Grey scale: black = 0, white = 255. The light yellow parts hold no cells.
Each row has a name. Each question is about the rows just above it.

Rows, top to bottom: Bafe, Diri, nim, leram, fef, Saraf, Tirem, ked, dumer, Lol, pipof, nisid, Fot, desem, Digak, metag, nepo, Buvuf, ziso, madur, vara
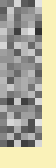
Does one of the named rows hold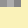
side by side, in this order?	yes
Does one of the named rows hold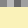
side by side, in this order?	no
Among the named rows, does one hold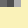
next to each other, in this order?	no
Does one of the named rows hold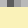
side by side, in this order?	yes
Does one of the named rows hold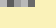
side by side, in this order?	yes

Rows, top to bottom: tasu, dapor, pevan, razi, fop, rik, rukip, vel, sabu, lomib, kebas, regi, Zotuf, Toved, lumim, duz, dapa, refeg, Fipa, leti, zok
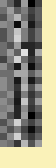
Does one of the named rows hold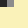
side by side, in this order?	yes
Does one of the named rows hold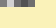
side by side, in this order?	no
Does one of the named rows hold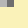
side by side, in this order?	yes
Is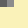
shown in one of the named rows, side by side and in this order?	yes
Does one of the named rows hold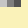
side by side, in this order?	no

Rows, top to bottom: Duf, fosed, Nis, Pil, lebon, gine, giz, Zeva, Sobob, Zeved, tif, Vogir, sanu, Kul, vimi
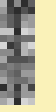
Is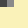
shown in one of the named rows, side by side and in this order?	yes
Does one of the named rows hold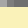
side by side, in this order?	yes
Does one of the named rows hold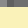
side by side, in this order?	no
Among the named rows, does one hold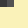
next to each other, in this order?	yes

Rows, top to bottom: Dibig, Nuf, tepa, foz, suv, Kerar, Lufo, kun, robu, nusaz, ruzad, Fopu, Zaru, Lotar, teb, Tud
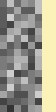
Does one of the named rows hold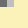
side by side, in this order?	yes
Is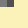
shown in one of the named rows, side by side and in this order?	yes
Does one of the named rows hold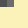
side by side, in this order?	no
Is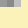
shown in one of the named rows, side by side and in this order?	yes
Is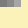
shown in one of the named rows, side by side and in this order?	yes

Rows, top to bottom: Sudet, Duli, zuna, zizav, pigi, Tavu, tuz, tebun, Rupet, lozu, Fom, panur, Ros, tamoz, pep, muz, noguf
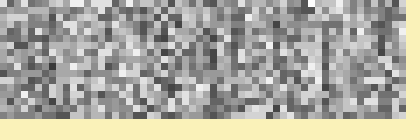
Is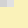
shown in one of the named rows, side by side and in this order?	yes
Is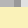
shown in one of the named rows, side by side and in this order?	no
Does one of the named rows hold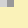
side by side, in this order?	yes
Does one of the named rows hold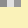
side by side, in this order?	no
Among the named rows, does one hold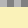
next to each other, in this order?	no
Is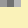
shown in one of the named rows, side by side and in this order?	yes

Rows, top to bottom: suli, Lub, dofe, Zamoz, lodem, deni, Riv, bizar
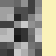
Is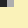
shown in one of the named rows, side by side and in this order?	no
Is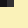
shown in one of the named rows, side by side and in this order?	yes
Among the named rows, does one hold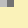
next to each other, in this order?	yes
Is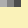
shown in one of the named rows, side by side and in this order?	yes
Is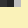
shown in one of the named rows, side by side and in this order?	no
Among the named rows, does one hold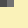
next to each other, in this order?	no

